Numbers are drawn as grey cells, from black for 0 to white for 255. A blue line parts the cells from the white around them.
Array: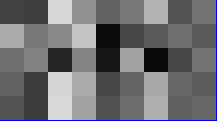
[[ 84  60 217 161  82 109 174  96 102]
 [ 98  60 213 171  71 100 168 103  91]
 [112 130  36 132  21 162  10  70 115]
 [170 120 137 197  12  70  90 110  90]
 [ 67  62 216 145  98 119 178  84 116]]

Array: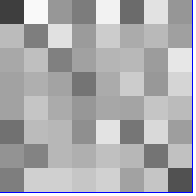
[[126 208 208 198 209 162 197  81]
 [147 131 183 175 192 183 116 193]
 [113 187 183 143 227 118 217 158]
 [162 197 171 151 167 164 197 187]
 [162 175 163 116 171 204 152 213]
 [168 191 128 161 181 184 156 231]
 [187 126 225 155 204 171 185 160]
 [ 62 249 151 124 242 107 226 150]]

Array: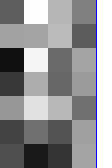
[[ 79  24  52 163]
 [ 67 112  83 159]
 [151 224 185 112]
 [ 57 173 103 156]
 [ 15 245 106 164]
 [161 165 187  93]
 [ 94 253 183 127]]

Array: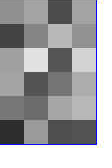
[[ 46 154  78  82]
 [120 107 166 184]
 [165  84 116 172]
 [160 225  85 211]
 [ 67 133 185 146]
 [144 163  76 163]]

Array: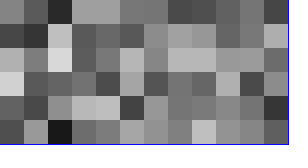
[[ 79 153  24 109 124 166 146 128 191 147 134  95]
 [ 98  73 143 184 190  67 151 117 122 136 116  54]
 [209  89 100 114  76 165  84 116 102 176  74 140]
 [177 125 216  92 120 182 134 183 183 153 155 108]
 [ 71  53 191  89 104  88 140 161 151 101 120 174]
 [132  90  41 159 159 119 117  74  79  97 117  70]]

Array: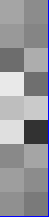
[[144 122]
 [158 140]
 [137 165]
 [223  50]
 [190 202]
 [233 111]
 [109 173]
 [153 133]
 [165 140]]
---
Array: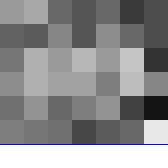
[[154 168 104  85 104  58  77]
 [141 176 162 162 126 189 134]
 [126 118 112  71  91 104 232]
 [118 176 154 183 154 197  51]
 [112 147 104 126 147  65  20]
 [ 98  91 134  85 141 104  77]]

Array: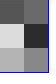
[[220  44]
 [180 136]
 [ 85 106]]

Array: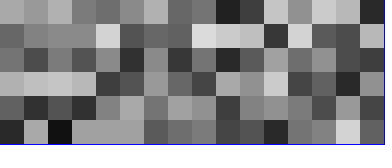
[[177 191 197 184  62  83 153 103  69 169 145 203  69  97  41 145]
 [169 153 177 123 110 138 177 103 116  33  62 197 145 203 184  41]
 [116  76 123  83 138  49 138  55 116  41  90 161 110 145  76  62]
 [103 130 138 138 211  83 103  97 219 203 191  55 211  90  76 184]
 [ 97  49  83  49 130 169 116 161 145  62 130 145 123  76 153  69]
 [ 41 169  17 161 161 161  90 110 123  69  83  41 116 130 211  97]]

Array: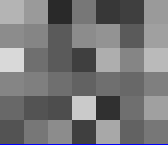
[[217 111  90  63 174 133 186]
 [180 154  41 119  55  63 154]
 [140 133  90 140 147  90 160]
 [133 127 111  98 111 104 127]
 [104  83  77 202  48 111 160]
 [ 83 119 140  63 168  98 119]]

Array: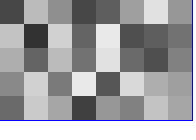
[[195  50 209 100 233  79  94 114]
 [174 100 187 114 225 106  79 129]
 [137 209 122 233  86 217 174 159]
 [106 202 166  64 151 129 195 166]
 [ 71 187 143  71  94 159 225 151]]

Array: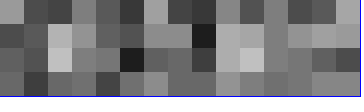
[[154  76  68 126  89  56 160  68  56 134  82 126  76  89 166]
 [104  62 104 112  68 112 140 104 104 147 126 112 118 134 134]
 [ 96  82 192 126 118  29  96 104  62 173 192 126 118  96  76]
 [ 76  89 179 147  96  82 140 140  29 173 166 126 147 160 154]]

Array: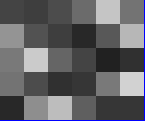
[[148  82  62  40  88 183]
 [121 203 101  68  33  48]
 [115  76  48  54 121 210]
 [ 68  62  76 107 197 115]
 [ 40 142 189  95  54  54]]

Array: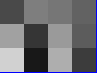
[[209  24 174  60]
 [161  53 154  92]
 [ 73 126 118  98]]

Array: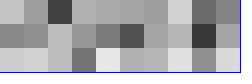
[[205 211 189 115 231 177 183 224 144 217]
 [197 157  65 177 170 164 157 211 107 131]
 [137 144 189 150 123  80 164 183  57 164]]
